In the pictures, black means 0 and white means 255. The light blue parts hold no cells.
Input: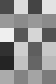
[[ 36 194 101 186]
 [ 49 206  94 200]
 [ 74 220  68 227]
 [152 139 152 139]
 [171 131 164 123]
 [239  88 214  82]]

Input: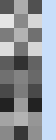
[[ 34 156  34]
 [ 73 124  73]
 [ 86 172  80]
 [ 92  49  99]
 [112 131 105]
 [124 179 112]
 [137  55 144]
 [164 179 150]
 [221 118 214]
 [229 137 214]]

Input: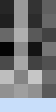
[[  4 138  19 118]
 [ 31 153  44 104]
 [ 38 153  51  96]
 [ 74 167  66  81]
 [104 175  89  66]
 [145 159 145  89]
 [190 132 198 112]]

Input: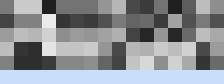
[[ 67 129 129 235  52  67  59  81 122 100 106  59 162  81 122  81]
 [122 202 202  32 114 114 114 149 182  73  59 114  32  93 189 142]
 [129  46  46  59 135 135 142 100  67 196 216 142 209 169  52 106]
 [155 189 182 209 142 155 149 162 176  67  38 149  38 106 189 169]
 [189  52  46 229 196 196 202 149  73 182 176 202 189 209  73 155]]

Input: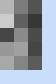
[[ 69 138  75]
 [152 160  69]
 [168 132  91]
 [182 124  83]
 [204  97  55]]

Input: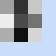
[[161  49 199]
 [174  15 214]
 [237  75 114]]

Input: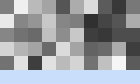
[[114 225  62 225 186 212 114 192 246  91]
 [126 239 186 164  85 172 219  91  56 120]
 [134 114 106 192 141 200  62  56  77  77]
 [212 180 164 106 219 164  99 106 172  62]
 [233 134 149 200 134 126  48  69  85 172]]

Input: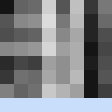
[[ 21  99 106 207  85 192  55 120]
 [ 42  70  62 159 143 173  29  78]
 [ 55 112 106 167 143 185  21  85]
 [ 78  91  99 200 136 167  36  78]
 [ 85 136 143 220 120 185  36 106]
 [128  99 112 200 179 159  21  62]
 [136 143 151 214 159 173  21  70]]

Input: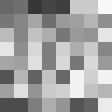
[[ 76  76 126 173 148  84  98 235]
 [ 84 181  98 194 104 242 208 242]
 [104 111  55  69  62 202 202 248]
 [119 134 166 111 154 160 181 142]
 [160 223 148 202 208 242 194 181]
 [166 160 223 126 216 119 216 154]
 [187 134 194 173 119 154 148 229]
 [229 142 216 126 208 173 202 134]]
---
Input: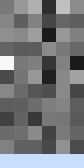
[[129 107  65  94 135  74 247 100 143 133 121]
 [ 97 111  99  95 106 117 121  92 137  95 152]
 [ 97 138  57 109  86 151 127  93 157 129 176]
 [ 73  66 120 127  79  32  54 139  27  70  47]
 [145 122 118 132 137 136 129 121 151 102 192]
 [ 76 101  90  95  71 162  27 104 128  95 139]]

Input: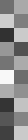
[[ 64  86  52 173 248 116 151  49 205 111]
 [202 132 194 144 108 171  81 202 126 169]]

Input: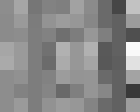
[[141 141 141 170 166 139 139 141]
 [154 130 145 154 154 141 154 166]
 [125 125 125 125 125 125 124 118]
 [146 133 130 107 113 130 147 130]
 [156 105 156 171 177 111 156 127]
 [151 127 148 151 151 125 151 162]
 [132 149 149 165 177 151 135 139]
 [106 135 106  88  89 127 106 106]
 [ 97  97  97  94  97  97  97  70]
 [157  57 163 225 249  79 156 194]]

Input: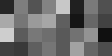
[[ 63 206 169  38]
 [ 57  91 118 126]
 [ 95 120 154  83]
 [118 110 166 131]
 [ 89  89  95 200]
 [162 114  21  32]
 [102 147 103 122]
 [ 77  16  66  80]]

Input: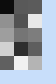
[[ 96 209 158 145  12]
 [241  46 117  82  89]
 [180  94 125 232  91]]

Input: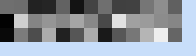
[[  9   2 111]
 [124 207 109]
 [ 77 133  34]
 [172 149  37]
 [ 33 135  98]
 [ 86 166  19]
 [171 136  68]
 [ 25  73 111]
 [ 87 226  64]
 [119 160  65]
 [181 155 118]
 [238 140 142]
 [101 134  96]]

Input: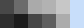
[[ 46  72]
 [ 28 107]
 [ 70 170]
 [ 95 178]
 [172 199]]
